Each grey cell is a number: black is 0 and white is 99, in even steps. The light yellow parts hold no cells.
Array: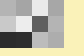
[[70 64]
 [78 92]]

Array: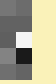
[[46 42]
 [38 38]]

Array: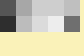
[[33 65]
 [18 73]]

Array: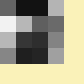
[[39  7]
 [94 71]]

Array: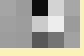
[[64 60]
 [62 61]]

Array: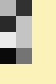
[[71 19]
 [16 76]]

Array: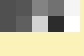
[[31 33]
 [31 37]]

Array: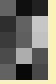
[[39  6]
 [18 38]]
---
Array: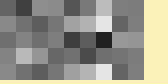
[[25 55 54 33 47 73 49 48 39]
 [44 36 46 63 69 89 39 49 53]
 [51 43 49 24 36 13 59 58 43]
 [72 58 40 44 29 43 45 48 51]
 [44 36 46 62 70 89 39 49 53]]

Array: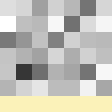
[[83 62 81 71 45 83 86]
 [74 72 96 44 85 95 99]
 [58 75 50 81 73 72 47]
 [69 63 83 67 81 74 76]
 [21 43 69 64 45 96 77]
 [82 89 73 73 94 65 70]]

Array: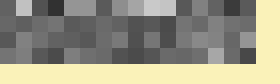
[[75 32 19 58 58 35 55 64 78 76 34 50 38 23 35 38]
 [37 42 45 35 37 41 38 32 34 29 45 41 50 44 42 40]
 [50 44 38 37 34 42 47 31 46 30 47 53 51 40 58 34]
 [49 34 29 49 43 41 32 29 33 41 40 43 65 41 28 45]]

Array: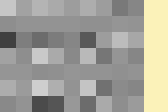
[[63 70 66 61 67 61 47 52 77]
 [57 57 57 57 56 56 58 57 55]
 [49 42 48 52 34 61 73 65 25]
 [55 78 66 53 72 46 58 52 63]
 [58 55 56 58 57 57 56 57 58]
 [60 80 68 57 76 44 54 52 67]
 [57 29 33 59 42 66 55 60 53]]

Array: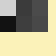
[[23 29 81]
 [24 28  7]]

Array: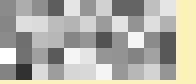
[[67 55 36 89 58 81 39 39 74 89 54]
 [86 85 73 70 82 60 88 57 86 69 52]
 [43 73 71 52 58 32 57 95 54 34 54]
 [44 62 35 95 89 58 57 51 63 34 99]
 [19 85 61 83 84 95 59 71 82 58 51]]

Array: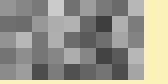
[[52 47 79 44 61 47 41 71 58]
 [42 59 67 69 40 24 68 48 43]
 [71 46 68 42 35 43 64 51 57]
 [55 46 52 67 52 26 35 71 45]
 [61 30 48 31 39 45 30 64 54]]
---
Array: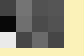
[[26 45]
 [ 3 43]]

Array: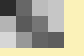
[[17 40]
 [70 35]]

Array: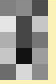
[[50 54]
 [89 27]]

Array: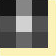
[[ 8 52]
 [31 81]]

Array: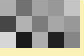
[[67 44]
 [27 69]]

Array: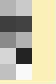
[[70 78]
 [24 26]]

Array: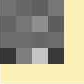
[[44 40]
 [39 46]]

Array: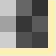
[[78 40]
 [63 21]]
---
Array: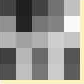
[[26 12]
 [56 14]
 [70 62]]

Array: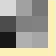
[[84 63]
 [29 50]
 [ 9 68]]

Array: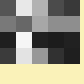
[[33 90]
 [47 40]
 [12 95]]

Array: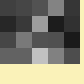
[[25 27]
 [15 22]
 [27 47]]

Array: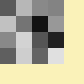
[[35 71]
 [75 45]
 [53 82]]

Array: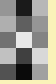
[[58 10]
 [68 37]
 [44 90]]
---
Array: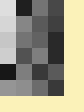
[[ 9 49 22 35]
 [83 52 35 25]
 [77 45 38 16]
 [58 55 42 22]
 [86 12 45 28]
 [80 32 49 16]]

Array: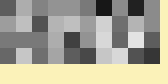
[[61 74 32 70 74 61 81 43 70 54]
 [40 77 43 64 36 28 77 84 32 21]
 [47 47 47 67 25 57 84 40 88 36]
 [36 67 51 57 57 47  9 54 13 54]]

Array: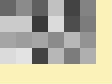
[[79 79 22 85 30 48]
 [85 88 26 71 48 68]
 [40 54 37 75 26 51]
 [64 61 64 54 71 57]]

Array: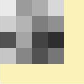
[[32 64 26 18]
 [77 52 32 46]
 [80 70 49 56]
 [91 60 67 84]]

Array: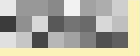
[[87 77 27 71 63 49 31 37]
 [90 59 59 53 94 63 67 80]
 [23 56 84 34 45 41 84 74]]

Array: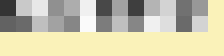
[[38 41 74 63 52 97 48 74 52 93 86 41 82]
 [20 78 90 56 67 93 28 63 24 70 82 44 59]]

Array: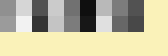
[[60 94 20 76 48  9 87 40 28]
 [56 83 32 79 44  6 72 48 32]]

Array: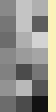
[[42 29  7]
 [57 72 33]
 [46 76 36]
 [50 29 46]
 [53 60 64]
 [53 76 68]
 [42 68 82]]

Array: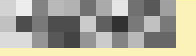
[[75 30 47 30 30 79 37 19 47 75 47]
 [82 92 51 72 69 44 66 89 44 34 62]
 [85 85 58 34 26 58 79 51 72 40 40]]
